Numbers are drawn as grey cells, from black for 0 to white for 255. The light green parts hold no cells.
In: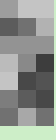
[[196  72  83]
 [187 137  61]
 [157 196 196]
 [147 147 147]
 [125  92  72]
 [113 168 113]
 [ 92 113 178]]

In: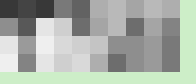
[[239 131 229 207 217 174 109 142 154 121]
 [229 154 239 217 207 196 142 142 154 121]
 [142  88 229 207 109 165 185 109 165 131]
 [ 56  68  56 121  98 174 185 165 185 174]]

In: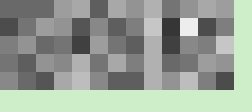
[[136 105  85 168 189 136  94  94 177 147 189 126  76]
 [126 147 105 116  64 157 116  94 177  64 136 126 198]
 [116  94 147 136 177 116 168 126 177 105 116 157 147]
 [105 105 105 157 168  94 168 147 177 116 147 168 157]
 [ 76 116 157 147  85 136  94 126 198  54 237  76 126]]

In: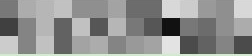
[[204 132 193  98 163 172 132 153 163 227  75  98 132  75]
 [120 172 182 193 143 143 163 108 108 216 204 153 143 216]
 [ 64 132 182  98 193  86 182 120  86  17 120 108 143 172]]

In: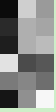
[[226  75  87]
 [122 134 110]
 [ 42 175 165]
 [ 30 175 187]
 [ 21 144 247]
 [ 11 207 154]]

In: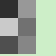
[[202 113]
 [ 79 134]
 [ 47 152]]
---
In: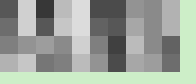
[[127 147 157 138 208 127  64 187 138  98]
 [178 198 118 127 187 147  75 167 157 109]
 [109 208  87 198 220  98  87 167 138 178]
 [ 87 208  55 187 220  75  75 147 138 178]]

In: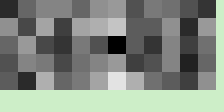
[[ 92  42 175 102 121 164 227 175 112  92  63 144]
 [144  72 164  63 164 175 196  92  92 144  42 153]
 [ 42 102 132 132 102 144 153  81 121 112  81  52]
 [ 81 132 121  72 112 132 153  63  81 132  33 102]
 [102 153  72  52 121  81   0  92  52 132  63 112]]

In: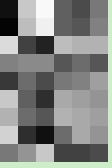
[[ 16 200 249  96  75 120]
 [  4 189 240  96  86 129]
 [120 148 200  65  65  75]
 [129 138 138  86 108  86]
 [178 108  86 178 169 159]
 [ 56 108  75 120 129 159]
 [200  96  46 169 159 148]
 [219  65  34 189 178 178]
 [210  46  16 108 169 148]]

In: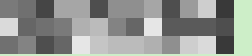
[[218 102 112 122 176 187 131 102 230  90  90  90  78]
 [112 131  78 102 230 197 187 187 176 143 206 218  57]
 [122 112  69 166 166  78 143 143 166  78 155 206  57]]

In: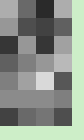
[[127 161 217  87]
 [ 96 127 151 185]
 [139 139 139 127]
 [ 66 105 117  78]
 [151  78  66  96]
 [ 54 151  54 161]
 [173 105  42 173]]

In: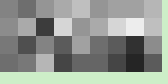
[[110 120 182  69 101 101  69  37  91]
 [131 110 149 170 191 149 161 161 182]
 [120  79 131  91 161 110  91  49 140]
 [140 170  60 214 149 170 214 237 191]]

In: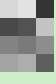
[[ 73  82 195]
 [132 122 141]
 [163 173  94]
 [215 226  52]]

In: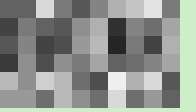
[[ 98  98 217 122  87 132 176 197 227 122]
 [185 143 207 185 110  78 239 176 217  87]
 [153 153 110 185 143 110 217 110 153  98]
 [ 67 122  98  87 143 176  49 132 110 165]
 [ 58 143  78 143 122 165  98 110 132 165]
 [ 87 132  67  78 153 185  37 122  67 176]]

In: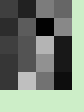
[[ 63  83 180  24]
 [ 54  83 145  24]
 [ 63  33 124 102]
 [ 54 191 114  13]
 [ 44  92   2 136]]
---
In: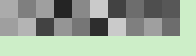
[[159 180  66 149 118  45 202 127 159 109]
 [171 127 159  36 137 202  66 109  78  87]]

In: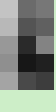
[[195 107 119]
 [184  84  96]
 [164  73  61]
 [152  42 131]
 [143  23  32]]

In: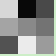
[[ 82 235 155]
 [164 137 115]
 [215   8  73]]

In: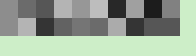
[[141 180  52  98 117 107 171  52  86  86]
 [141 107  86 180 151 189  40 160  28 129]]

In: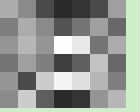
[[138 204  94  43  52 149 182]
 [149 182 149 254 232 116 171]
 [127 171 138  83 116 159 104]
 [116 159 127  63  94 194 104]
 [171 138  74  43  52  74 159]
 [149  74 204 244 223 182 127]]

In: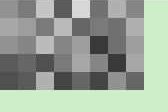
[[167 157 122 186 102 122 113 176]
 [145 134 186 134 157  58 113 157]
 [145 122 196  91 215 113 176 134]
 [ 91 102  80 122 167 134  58 167]
 [ 80  91 176  69 102  69 145 102]]

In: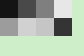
[[156 209 197  52]
 [ 20  73 127 231]]

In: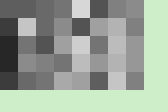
[[ 60 197 105 139  83 160 179 128]
 [ 39 139 128 116 188 151 179 151]
 [ 39 116  83 160 206 116 188 151]
 [ 60 105 116 169 160  94 197 128]
 [ 94  94 105 116 215  83 128 139]]

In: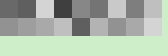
[[146 158 169 191  95 179 146 169 212]
 [105  95 212  63 135 116 201 126 191]]
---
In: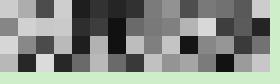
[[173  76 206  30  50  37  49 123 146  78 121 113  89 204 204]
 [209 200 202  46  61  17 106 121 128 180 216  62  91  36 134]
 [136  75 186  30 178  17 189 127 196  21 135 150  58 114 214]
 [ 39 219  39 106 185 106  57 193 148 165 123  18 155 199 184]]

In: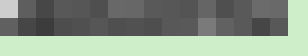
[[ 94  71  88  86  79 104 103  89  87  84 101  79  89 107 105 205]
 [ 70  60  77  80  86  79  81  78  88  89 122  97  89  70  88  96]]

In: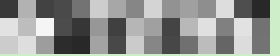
[[178  66  74 115 205 167 134 212 146 160 142 221  78  40  57]
 [189 245  76  54 151  64 182 160  68 184 224 128 226 114 226]
 [222 157  44  40 163  72 203 134  71 112 188 101 220 115 204]]

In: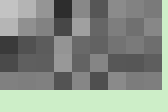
[[180 149  45 136  86 139 130 122 195]
 [144 130  71 160 102 126 112 135 181]
 [ 81  92 148 105  98 115 122 110  58]
 [ 95  94 152  99 133  87  86  94  74]
 [126 128  83 134  79 138 124 126 128]]

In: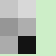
[[216 198]
 [174 150]
 [ 19 171]]

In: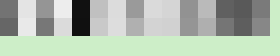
[[228 149 237  17 192 220 154 218 213 146 186  96  89 122 115]
 [233 119 219  16 201 221 176 211 209 149 175 117  94 135 102]]

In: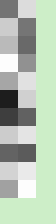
[[220 116]
 [117 204]
 [105 186]
 [145 253]
 [225 166]
 [208  29]
 [ 97  62]
 [228 204]
 [ 91  99]
 [234 211]
 [253 161]]
